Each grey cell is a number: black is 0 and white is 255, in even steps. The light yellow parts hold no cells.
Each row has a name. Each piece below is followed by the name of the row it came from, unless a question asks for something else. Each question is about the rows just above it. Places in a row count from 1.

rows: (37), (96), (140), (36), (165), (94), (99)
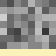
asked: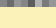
(36)
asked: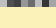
(165)
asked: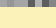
(96)

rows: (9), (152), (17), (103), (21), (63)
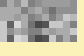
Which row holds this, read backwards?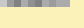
(17)
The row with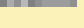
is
(9)
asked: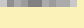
(21)

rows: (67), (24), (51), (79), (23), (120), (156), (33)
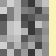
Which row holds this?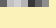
(23)
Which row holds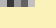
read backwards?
(33)
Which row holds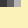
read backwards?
(67)
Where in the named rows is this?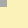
(156), 5

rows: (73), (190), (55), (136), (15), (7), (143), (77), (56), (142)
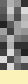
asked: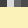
(142)
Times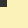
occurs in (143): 3
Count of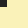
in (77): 1
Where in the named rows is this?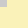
(190), 2

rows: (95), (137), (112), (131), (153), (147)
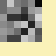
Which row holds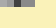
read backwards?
(137)
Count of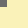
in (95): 2
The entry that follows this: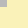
[80]
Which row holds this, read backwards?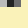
(153)
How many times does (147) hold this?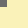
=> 0

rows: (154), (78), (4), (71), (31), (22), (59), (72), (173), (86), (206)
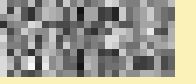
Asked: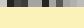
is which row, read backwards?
(4)
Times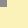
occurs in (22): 7
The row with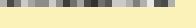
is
(31)
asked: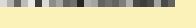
(173)
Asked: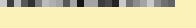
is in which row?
(78)
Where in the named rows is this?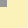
(72), 14
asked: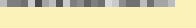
(59)

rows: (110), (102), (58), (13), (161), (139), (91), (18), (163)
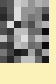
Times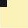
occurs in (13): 0
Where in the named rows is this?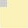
(110), 3
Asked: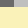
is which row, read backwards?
(161)

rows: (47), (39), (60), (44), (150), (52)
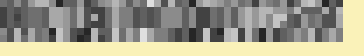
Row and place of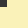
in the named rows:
(52), 13
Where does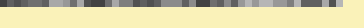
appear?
(39)
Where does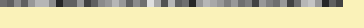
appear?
(47)

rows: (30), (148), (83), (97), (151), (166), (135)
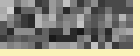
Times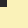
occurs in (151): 3
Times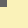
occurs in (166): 5
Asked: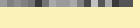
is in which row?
(135)
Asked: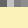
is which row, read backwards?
(97)
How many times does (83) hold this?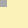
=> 0

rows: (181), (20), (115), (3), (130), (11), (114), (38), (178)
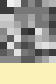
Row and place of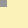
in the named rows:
(11), 1
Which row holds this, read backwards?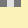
(38)
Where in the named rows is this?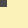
(114), 4
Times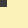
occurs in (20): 3
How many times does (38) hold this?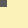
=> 2
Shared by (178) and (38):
[91]
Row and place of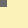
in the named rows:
(38), 5

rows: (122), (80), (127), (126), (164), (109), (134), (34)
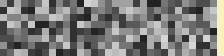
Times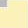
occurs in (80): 5
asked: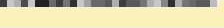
(126)
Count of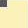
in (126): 5
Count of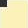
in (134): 5
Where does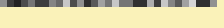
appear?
(134)

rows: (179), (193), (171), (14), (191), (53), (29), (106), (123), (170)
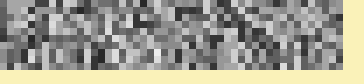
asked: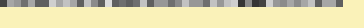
(191)
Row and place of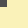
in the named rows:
(193), 11
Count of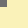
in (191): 5
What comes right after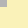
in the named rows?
[40]
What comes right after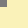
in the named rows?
[53]

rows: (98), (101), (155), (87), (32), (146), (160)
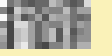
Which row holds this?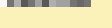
(155)
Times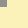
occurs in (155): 0
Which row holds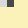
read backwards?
(87)
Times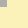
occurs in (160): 3

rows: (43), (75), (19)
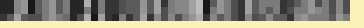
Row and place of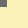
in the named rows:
(19), 10
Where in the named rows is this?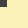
(43), 42
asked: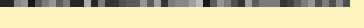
(43)

